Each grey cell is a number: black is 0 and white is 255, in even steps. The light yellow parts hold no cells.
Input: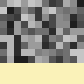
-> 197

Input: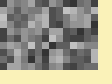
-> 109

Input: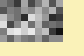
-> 138

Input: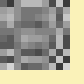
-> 211

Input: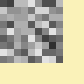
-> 91

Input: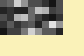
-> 35

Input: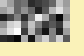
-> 88

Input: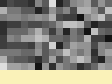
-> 147

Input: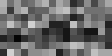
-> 167
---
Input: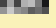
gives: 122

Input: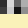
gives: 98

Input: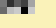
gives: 64

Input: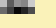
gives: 134

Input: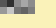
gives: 167

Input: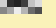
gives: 194

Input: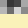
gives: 70
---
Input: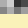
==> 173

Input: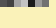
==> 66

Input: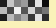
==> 185

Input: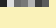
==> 222

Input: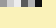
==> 209

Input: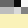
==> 189

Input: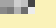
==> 122

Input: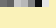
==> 98

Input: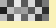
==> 73
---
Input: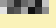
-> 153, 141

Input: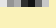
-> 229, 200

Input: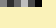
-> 132, 3

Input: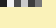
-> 32, 121

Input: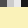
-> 77, 25

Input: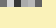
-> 114, 98

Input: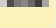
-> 206, 165

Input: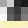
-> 166, 123

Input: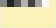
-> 134, 251
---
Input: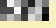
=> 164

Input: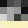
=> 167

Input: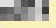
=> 167

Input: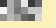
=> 144

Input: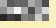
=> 77

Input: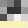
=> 51

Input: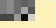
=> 108

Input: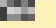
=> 200

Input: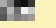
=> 112

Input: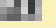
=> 212
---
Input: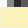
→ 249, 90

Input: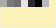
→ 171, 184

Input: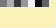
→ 121, 97

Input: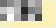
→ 112, 69

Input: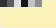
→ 48, 142

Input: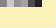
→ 133, 35

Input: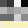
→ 80, 138
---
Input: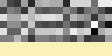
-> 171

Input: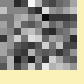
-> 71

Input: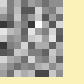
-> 112

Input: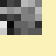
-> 158

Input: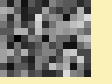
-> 218

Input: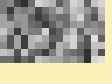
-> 180

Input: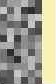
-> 197
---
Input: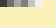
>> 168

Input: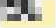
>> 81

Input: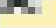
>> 239

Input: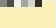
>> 241

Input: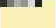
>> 173

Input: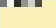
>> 46

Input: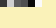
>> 93

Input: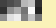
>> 237

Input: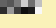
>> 59
